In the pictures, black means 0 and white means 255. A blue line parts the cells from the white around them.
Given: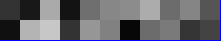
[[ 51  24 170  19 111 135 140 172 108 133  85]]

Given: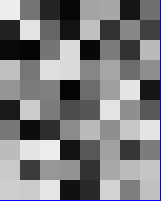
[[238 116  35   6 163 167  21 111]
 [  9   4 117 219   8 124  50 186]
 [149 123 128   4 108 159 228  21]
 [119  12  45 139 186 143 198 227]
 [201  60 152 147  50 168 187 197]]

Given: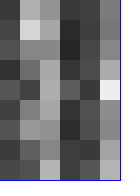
[[ 58 175 147  57  64 124]
 [ 81 134 136  37  71 134]
 [ 86  66 174  93  58 238]
 [ 84 151 144  44  78 135]
 [ 72  80 180  61  86 179]]

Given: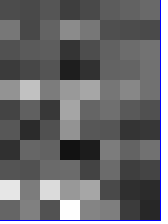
[[ 76  73  85  62  73  92  98 105]
 [ 81  90  93  52  77  97 108 114]
 [147 193 124 153 166 118 135 113]
 [ 87  43  80 147  87  85  52  55]
 [ 84  81 106 107  67 107  62  68]
 [101 128  82 254 132 126  59  39]]

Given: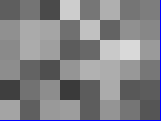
[[ 94 116  74 205 118 175 117 125]
 [138 171 159  92 104 201 217 154]
 [ 63 114 141  58  92 171  88  92]]

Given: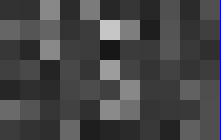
[[ 50  49 136  43 123  39  54  39  80  43  80]
 [ 55  40 137  62  60  23  59  58  86  57  47]
 [ 38  47  42  69  76  64 136  58  58  97  78]
 [ 60  51  46 104  30  37  42  56  35  96  79]]

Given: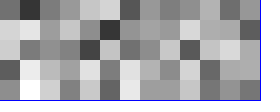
[[113  53 124 153 198 212  86 152 126 143 179 110 151]
 [206 123 144 130  68 196 113 141 200  89 196 217 173]
 [142 255 208 129 201 100 233 158 158 198 118 147 118]]
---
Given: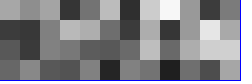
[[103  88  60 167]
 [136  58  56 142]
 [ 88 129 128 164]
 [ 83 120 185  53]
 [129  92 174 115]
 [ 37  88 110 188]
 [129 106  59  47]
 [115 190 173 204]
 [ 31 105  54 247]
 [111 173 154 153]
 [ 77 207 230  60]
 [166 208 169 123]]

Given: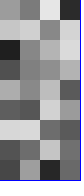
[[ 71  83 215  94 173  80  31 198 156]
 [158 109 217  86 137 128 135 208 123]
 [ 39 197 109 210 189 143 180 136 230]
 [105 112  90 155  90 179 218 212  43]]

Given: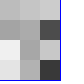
[[228 240 164 188]
 [178 167 171 197]
 [ 57 200  76 204]]

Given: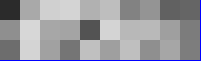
[[109 143  43]
 [212 215 169]
 [161 167 208]
 [117 164 212]
 [192  83 177]
 [159 212 190]
 [191 184 130]
 [143 185 148]
 [166 159  97]
 [125 124 101]]

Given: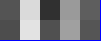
[[ 77  84]
 [227 218]
 [ 80  48]
 [160 154]
 [ 85  94]]

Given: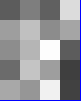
[[168 107 141 158  92]
 [150 196 181 192 126]
 [241 158 253 140  96]
 [ 65  63  92 165 220]]
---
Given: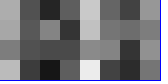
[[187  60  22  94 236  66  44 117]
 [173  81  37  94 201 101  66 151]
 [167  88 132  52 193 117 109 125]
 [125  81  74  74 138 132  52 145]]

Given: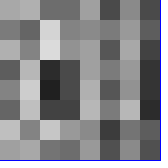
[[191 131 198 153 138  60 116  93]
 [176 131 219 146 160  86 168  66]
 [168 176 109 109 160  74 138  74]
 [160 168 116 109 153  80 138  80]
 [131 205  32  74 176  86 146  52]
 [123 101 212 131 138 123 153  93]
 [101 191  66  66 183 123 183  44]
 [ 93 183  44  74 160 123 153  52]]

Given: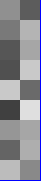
[[201 106]
 [188 137]
 [150 166]
 [144  92]
 [121 180]
 [100 174]
 [ 86 166]
 [ 80 201]
 [ 64 223]]

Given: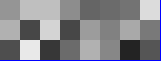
[[177  71 212  71 156 129 169 121]
 [149 191 191 141 101 107 115 220]
 [ 78 233  55 107 177 135  35  85]]

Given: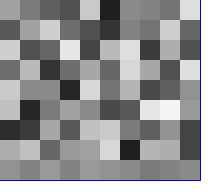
[[207  80 102 230  68 186 222  60 174  80]
 [201 138 138  38 215 115 180  74  95 146]
 [193  38 123 161 138  74  88 230 244 153]
 [174 193 102 153 161 215  31 180 174  68]
 [161 123  95  80 201  31 138 131 115 222]
 [146 131 153 131 153 146 138 123 131 138]
 [109 186  52 109 167 102 215 167  80 222]
 [ 88 161 207 109  80  52 131 115 207 102]
 [ 46  60 167  88 193 201 123  95 146  68]]

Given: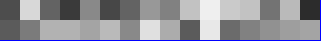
[[ 91 123 178 178 164 186 137 224 172  91 232 107 129 145 158 164]
 [ 77 216  99  58 137  71  99 152 129 194 239 202 194 115 186  44]]

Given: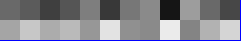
[[165 199 172 186 151 227 144 138 235 132 178 213]
 [105  91  63  85 126  56 119 138  21 157 105  71]]

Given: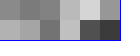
[[178 165 115 192  80  59]
 [138 123 130 186 213 151]]
